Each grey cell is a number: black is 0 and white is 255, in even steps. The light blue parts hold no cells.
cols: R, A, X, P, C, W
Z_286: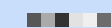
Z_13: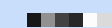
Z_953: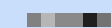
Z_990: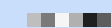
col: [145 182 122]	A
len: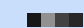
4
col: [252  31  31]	C
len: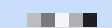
5
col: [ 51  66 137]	X
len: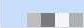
4

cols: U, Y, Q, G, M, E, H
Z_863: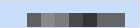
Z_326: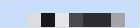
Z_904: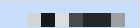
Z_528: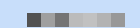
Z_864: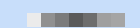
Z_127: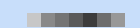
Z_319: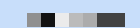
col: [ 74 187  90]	G
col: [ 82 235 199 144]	U
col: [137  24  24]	Y
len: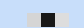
3

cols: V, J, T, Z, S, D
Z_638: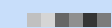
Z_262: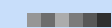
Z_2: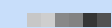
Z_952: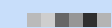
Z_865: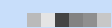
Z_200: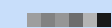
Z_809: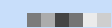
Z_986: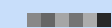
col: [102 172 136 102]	T
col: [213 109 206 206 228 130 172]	J

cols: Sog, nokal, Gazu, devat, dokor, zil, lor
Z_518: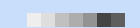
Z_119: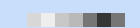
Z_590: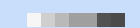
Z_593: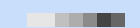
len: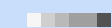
6
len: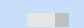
3
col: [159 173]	devat
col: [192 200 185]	Gazu

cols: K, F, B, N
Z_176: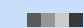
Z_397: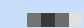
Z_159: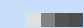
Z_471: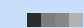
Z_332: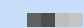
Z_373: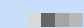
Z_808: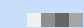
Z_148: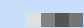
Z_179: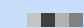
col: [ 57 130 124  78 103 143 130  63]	F
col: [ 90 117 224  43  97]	K
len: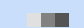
3
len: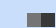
2
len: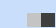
2

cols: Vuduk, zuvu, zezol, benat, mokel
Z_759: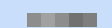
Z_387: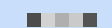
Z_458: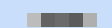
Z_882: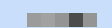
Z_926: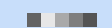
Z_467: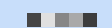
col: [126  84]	mokel
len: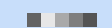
5
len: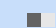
2
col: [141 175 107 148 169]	zezol
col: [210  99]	zuvu

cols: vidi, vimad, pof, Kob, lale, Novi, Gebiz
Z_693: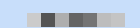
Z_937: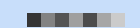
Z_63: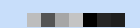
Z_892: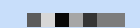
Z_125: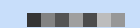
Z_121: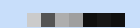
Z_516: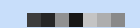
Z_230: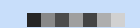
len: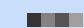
4
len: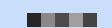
5
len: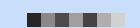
7
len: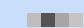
4
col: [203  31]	Gebiz
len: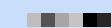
6

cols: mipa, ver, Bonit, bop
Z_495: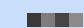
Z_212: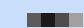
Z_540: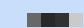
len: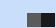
2
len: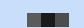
3
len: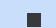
1
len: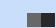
2
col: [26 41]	ver

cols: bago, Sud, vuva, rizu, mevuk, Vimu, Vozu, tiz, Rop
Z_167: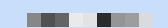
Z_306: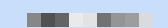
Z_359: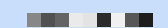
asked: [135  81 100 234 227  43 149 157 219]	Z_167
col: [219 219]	Rop
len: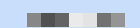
7
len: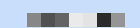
7

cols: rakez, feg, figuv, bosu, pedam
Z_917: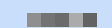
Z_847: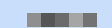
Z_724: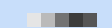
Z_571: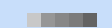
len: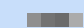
4
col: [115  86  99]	pedam
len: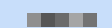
5

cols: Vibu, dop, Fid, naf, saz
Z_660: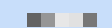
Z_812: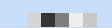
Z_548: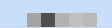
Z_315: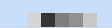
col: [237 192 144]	naf
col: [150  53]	dop
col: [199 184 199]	saz

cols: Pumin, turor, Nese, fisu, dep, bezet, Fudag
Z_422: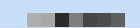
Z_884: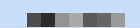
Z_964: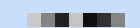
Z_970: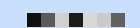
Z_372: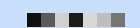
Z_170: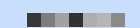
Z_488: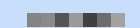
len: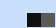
2
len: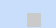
1
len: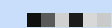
6
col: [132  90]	turor
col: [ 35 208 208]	Nese
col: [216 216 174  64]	dep
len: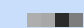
4

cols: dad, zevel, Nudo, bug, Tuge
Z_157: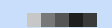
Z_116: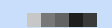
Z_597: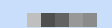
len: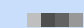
4
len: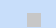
1
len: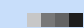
4
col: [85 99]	Nudo
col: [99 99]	Nudo

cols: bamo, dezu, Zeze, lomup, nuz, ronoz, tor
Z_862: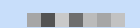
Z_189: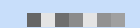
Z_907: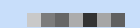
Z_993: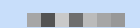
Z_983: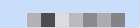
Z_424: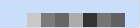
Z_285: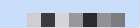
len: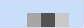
3
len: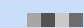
4
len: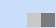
2
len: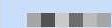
6
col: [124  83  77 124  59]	dezu
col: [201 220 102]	Zeze

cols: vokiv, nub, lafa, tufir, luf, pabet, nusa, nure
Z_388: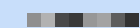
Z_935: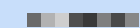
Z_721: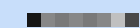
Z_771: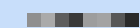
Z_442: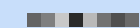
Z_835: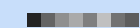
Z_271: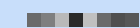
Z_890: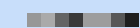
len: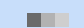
3
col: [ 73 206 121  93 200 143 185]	lafa
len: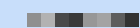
8

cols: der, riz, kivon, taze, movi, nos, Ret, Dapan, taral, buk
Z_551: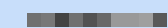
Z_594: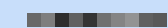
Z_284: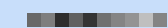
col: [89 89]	buk
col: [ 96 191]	taral
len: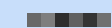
6
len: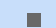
1

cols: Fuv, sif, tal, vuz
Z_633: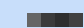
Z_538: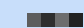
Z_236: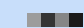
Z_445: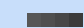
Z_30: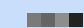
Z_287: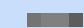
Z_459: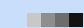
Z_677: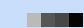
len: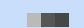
3
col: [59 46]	sif
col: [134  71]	tal
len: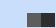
2

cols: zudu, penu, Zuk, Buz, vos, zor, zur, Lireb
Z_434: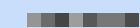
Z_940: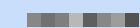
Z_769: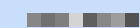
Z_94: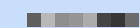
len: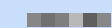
6
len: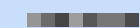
8

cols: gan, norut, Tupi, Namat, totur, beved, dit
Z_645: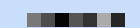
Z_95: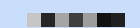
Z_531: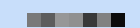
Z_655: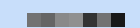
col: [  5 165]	Tupi
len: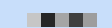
5
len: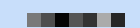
7
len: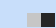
2
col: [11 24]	dit
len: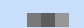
3

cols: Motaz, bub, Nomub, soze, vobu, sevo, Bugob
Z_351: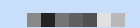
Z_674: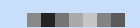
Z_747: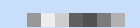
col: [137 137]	Motaz
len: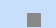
1
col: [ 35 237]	bub
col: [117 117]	Nomub

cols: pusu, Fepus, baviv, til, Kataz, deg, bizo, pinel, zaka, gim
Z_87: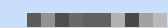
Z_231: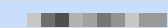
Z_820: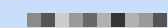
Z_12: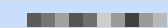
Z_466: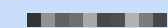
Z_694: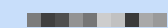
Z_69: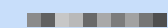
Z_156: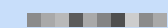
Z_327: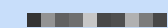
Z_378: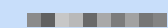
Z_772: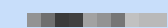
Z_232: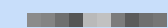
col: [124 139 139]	pusu
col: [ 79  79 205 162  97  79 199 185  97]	baviv
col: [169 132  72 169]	deg
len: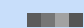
4

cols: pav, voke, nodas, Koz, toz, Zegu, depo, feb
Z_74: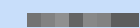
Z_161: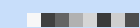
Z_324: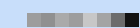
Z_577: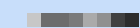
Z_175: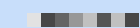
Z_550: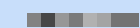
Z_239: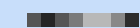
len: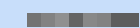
8
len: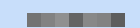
7
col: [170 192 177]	toz
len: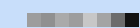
8
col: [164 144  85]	Zegu
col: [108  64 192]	depo

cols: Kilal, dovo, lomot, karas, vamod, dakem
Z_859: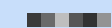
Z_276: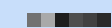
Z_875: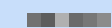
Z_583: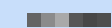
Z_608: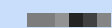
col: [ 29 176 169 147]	lomot
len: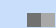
2
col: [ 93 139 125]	dovo
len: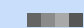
4
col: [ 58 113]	Kilal
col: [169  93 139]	dovo

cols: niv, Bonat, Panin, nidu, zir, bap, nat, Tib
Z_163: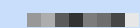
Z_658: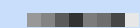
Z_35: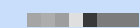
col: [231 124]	Tib
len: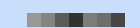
7

